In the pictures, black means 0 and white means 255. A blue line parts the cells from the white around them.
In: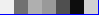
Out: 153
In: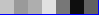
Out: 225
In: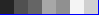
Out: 167
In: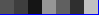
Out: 150
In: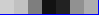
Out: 18
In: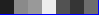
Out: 237
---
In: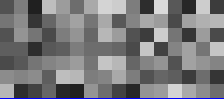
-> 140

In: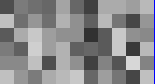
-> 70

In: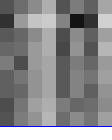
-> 117

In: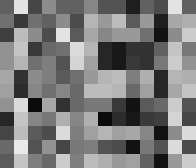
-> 153

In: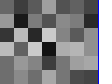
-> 75
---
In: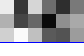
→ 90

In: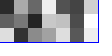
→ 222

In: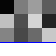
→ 72

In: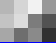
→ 110

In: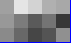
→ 70

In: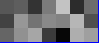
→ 7

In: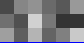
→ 100
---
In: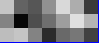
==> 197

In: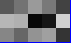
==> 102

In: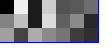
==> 67

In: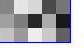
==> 153

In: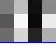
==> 214

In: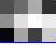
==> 164

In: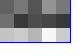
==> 203

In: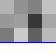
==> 202

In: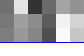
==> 152

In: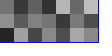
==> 160
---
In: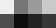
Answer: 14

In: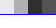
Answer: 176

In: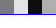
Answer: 227

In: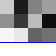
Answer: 232

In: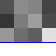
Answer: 110

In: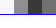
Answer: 143

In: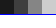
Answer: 62

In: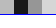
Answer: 24

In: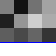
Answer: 73
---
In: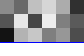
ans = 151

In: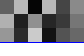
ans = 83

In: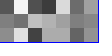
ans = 100

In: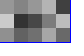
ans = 167

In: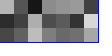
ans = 112

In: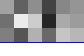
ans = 197
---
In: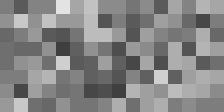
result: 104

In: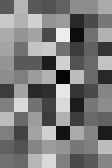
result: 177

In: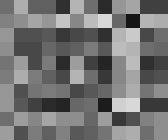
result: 110

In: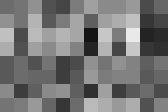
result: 42

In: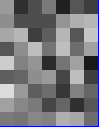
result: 198

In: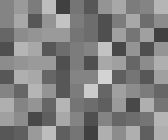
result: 64

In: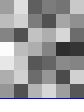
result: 108

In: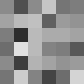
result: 163

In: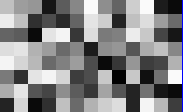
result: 22
